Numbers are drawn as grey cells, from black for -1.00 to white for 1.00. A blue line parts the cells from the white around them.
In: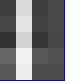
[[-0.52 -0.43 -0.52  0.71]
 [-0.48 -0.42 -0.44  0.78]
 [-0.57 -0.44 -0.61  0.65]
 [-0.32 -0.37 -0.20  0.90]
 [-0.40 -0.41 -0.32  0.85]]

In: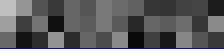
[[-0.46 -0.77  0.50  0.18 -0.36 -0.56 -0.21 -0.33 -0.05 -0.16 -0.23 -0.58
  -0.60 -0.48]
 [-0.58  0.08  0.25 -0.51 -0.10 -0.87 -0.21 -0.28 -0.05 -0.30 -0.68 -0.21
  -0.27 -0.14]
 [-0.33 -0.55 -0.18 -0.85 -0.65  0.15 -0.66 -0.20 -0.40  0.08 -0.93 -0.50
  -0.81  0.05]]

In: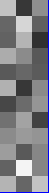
[[-0.57  0.12  0.52]
 [ 0.68 -0.25 -0.20]
 [ 0.41 -0.62 -0.23]
 [ 0.09 -0.31  0.35]
 [-0.19 -0.29 -0.30]
 [-0.57  0.08  0.39]
 [-0.16  0.17 -0.44]
 [ 0.28 -0.48 -0.11]
 [ 0.21  0.16  0.09]
 [-0.30  0.05  0.23]
 [ 0.91  0.04 -0.23]
 [-0.20  0.53  0.41]]

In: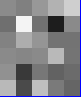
[[ 0.40  0.62  0.09  0.00  0.19]
 [-0.77  0.08 -0.13  0.91 -0.11]
 [-0.10 -0.10  0.02  0.36  0.17]
 [ 0.45 -0.09  0.08  0.05  0.08]
 [-0.23 -0.16  0.14 -0.55 -0.07]
 [-0.04 -0.21  0.45 -0.42  0.50]]

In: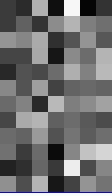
[[-0.96 -0.60 -0.54 -0.66  0.39 -0.88  0.94]
 [-0.01 -0.13 -0.54 -0.24 -0.59  0.10  0.41]
 [ 0.16 -0.32  0.16  0.05  0.33 -0.62 -0.34]
 [-0.15  0.41 -0.46 -0.46  0.32 -0.83  0.08]
 [ 0.01  0.45 -0.69 -0.36 -0.43 -0.15  0.37]
 [-0.18 -0.22  0.07 -0.35  0.25 -0.48 -0.22]
 [ 0.10  0.27 -0.17  0.02 -0.68  0.45 -0.01]
 [-0.30 -0.40 -0.45  0.33  0.41 -0.25 -0.15]
 [-0.28 -0.14 -0.16 -0.22  0.21 -0.36 -0.09]
 [ 0.52  0.67 -0.11 -0.54 -0.16 -0.91  0.05]
 [-0.41  0.05 -0.73 -0.63 -0.20 -0.55  0.86]
 [ 0.16 -0.10  0.13 -0.39  0.41 -0.82 -0.48]]

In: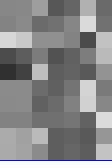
[[ 0.39 -0.17  0.06  0.07  0.24 -0.32 -0.21]
 [ 0.71 -0.11  0.03  0.08 -0.16 -0.11  0.05]
 [-0.41  0.52  0.69  0.58  0.13  0.13  0.03]
 [-0.02  0.46 -0.40 -0.27 -0.03 -0.36 -0.24]
 [-0.30  0.15 -0.62 -0.49  0.49 -0.26 -0.22]
 [ 0.66 -0.04  0.09  0.09 -0.15 -0.25 -0.09]
 [ 0.64  0.06  0.08  0.09 -0.24 -0.16  0.01]
 [-0.23  0.72  0.02  0.02 -0.12 -0.12 -0.08]
 [-0.30  0.18  0.34  0.26  0.46 -0.26 -0.23]
 [-0.27  0.53  0.33  0.28  0.09 -0.26 -0.20]]

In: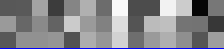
[[-0.95 -0.07 -0.31 -0.30  0.28 -0.53  0.04  0.38 -0.15  0.95 -0.40 -0.40
   0.90  0.60]
 [-0.10 -0.57  0.21 -0.19  0.08 -0.22  0.59  0.21  0.01  0.73 -0.34  0.47
   0.50 -0.09]
 [-0.33  0.24 -0.31  0.14  0.14  0.17 -0.36  0.36  0.18  0.65 -0.14  0.21
   0.37  0.12]]
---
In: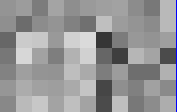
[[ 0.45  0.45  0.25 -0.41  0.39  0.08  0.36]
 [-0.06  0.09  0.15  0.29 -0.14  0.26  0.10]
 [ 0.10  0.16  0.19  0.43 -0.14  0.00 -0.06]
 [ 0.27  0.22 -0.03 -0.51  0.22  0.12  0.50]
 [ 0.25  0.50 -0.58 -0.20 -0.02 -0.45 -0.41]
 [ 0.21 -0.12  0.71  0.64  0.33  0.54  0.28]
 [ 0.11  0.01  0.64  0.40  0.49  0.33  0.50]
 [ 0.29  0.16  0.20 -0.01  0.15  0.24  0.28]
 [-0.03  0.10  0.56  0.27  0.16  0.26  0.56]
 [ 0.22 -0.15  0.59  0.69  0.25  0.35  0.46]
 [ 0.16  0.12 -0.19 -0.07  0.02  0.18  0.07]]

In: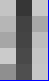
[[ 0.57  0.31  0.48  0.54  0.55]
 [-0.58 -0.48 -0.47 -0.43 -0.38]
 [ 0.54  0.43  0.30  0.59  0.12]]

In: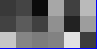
[[ 0.46  0.23 -0.53]
 [-0.50 -0.73  0.77]
 [ 0.31  0.13  0.02]
 [-0.91 -0.50 -0.03]
 [-0.47 -0.29  0.04]
 [-0.55 -0.48  0.55]]

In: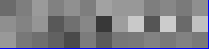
[[ 0.12  0.51 -0.05]
 [-0.04 -0.17  0.02]
 [ 0.06  0.60 -0.05]
 [-0.01 -0.33  0.02]
 [ 0.19  0.58 -0.05]
 [ 0.19  0.24 -0.07]
 [ 0.27 -0.56 -0.29]
 [-0.01  0.06 -0.03]
 [ 0.13 -0.12 -0.42]
 [ 0.01 -0.31 -0.24]
 [ 0.21  0.17 -0.13]
 [-0.01  0.03 -0.06]
 [-0.16  0.12  0.20]]

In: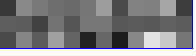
[[-0.52 -0.27 -0.08]
 [ 0.31 -0.25  0.57]
 [ 0.00 -0.32  0.77]
 [ 0.03 -0.30  0.06]
 [-0.43 -0.31 -0.78]
 [ 0.24 -0.06 -0.19]
 [-0.08 -0.07 -0.74]
 [-0.18 -0.33 -0.23]
 [-0.14 -0.10  0.25]
 [-0.04 -0.48 -0.28]
 [ 0.08 -0.29  0.04]
 [-0.55 -0.26 -0.41]]

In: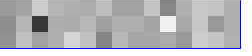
[[ 0.37  0.38  0.39]
 [ 0.53  0.19  0.54]
 [ 0.56  0.55  0.61]
 [ 0.37  0.32  0.20]
 [ 0.05  0.88  0.33]
 [ 0.53  0.29  0.31]
 [ 0.27  0.37  0.30]
 [ 0.27  0.37  0.44]
 [ 0.48  0.25  0.04]
 [ 0.35  0.44  0.51]
 [ 0.37  0.33  0.67]
 [ 0.42  0.36  0.37]
 [ 0.60 -0.55  0.26]
 [ 0.27  0.42  0.51]
 [ 0.21  0.11  0.15]]

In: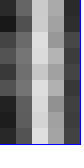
[[-0.67 -0.64 -0.44 -0.53 -0.47 -0.56 -0.50 -0.52 -0.48]
 [ 0.33  0.27  0.19  0.41  0.26  0.39  0.14  0.26  0.29]
 [ 0.59  0.60  0.74  0.72  0.56  0.74  0.70  0.66  0.75]
 [-0.21 -0.37 -0.17 -0.08 -0.13 -0.09 -0.26 -0.27 -0.35]
 [-0.67 -0.81 -0.47 -0.35 -0.55 -0.36 -0.73 -0.77 -0.69]]

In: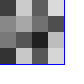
[[ 0.71 -0.39  0.48  0.68]
 [-0.26 -0.11 -0.75 -0.32]
 [ 0.59  0.31 -0.33  0.57]
 [-0.51  0.07 -0.05 -0.60]]
